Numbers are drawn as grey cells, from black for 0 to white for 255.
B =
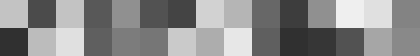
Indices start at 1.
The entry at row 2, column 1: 48
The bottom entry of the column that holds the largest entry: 82
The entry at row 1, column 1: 195
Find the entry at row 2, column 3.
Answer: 224
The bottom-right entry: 137
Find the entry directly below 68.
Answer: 202
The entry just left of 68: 82
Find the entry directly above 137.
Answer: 131
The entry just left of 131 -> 224
